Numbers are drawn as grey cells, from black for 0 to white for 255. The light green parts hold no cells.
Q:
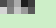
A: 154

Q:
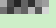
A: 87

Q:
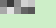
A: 100

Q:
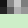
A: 176

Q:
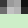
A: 181

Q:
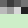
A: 215

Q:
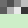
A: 233

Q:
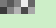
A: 74
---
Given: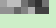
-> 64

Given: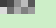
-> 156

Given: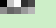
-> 182

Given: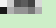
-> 175

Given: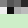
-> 187

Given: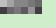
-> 63
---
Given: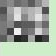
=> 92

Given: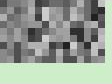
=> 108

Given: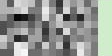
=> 178

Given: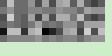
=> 93

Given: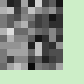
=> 62

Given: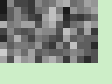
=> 122

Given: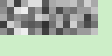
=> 143

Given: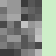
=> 59

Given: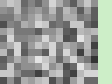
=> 157
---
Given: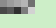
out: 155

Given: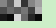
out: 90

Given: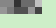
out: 134

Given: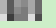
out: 91

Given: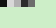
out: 216

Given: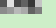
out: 224

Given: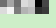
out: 165

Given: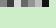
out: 62

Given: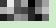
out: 235

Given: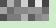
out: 177
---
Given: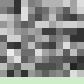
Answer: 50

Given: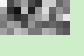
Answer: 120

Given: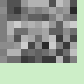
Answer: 82

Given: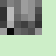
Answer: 116

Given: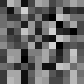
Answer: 152

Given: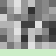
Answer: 225
